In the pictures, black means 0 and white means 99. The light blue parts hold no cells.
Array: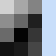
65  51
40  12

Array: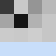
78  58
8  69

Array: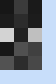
23  10
17  11

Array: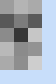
70  66
48  35

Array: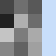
43  34
68  42

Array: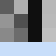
68  6
31  6

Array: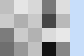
89  84
68  78

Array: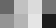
75  85
70  89

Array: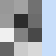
63  44
17  42
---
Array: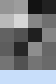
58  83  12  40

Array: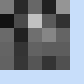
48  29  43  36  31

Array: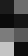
11  8

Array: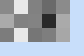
53  50  46

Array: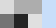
85  14

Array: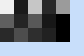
93  14  18

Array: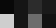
3  8

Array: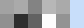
63  18

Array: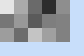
89  59  76
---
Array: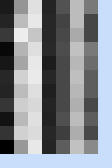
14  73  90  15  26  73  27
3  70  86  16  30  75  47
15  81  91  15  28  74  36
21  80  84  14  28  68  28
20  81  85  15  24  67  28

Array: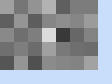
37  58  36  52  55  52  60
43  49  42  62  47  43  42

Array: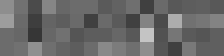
61  41  24  39  36  41  25  41  35  25  51  29  67  44  46  51
42  44  56  43  39  36  42  53  48  43  55  33  25  47  37  37

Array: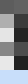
68  23
52  30

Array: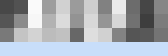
33  54  96  69  85  57  84  58  83  44  24  48

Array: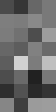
49  48  53  47
40  36  50  41
30  41  13  47
52  24  60  61

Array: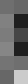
50  12
52  12
40  79
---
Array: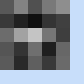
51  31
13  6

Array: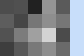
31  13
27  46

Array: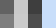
78  24
79  30

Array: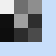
43  55
62  18

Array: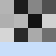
11  52
71  7

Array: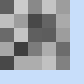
79  53
61  28

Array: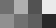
68  32
44  37
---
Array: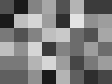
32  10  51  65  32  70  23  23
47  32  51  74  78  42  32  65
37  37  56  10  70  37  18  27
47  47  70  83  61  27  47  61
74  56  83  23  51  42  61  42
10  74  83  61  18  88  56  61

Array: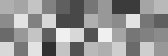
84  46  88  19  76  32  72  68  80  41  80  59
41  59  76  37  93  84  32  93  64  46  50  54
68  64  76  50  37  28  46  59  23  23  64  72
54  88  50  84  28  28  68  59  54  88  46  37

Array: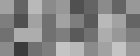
54  23  44  49  76  72  54  63  76  59
49  31  63  44  63  49  35  72  63  39
63  39  72  54  59  31  39  54  39  59
44  67  67  44  49  35  44  67  59  49

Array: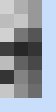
24  15  20
73  38  28
81  46  33
20  51  38
77  55  42
81  68  59
73  77  59

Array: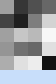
26  12  49  82
62  21  31  40
58  44  40  87
62  77  72  96
67  87  92  7

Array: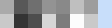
78  20  30  83  48  98  78
66  34  43  57  53  74  61

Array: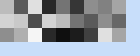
73  35  87  16  45  21  55  50  64
55  68  95  16  6  11  25  87  64
82  78  30  82  73  45  35  55  40
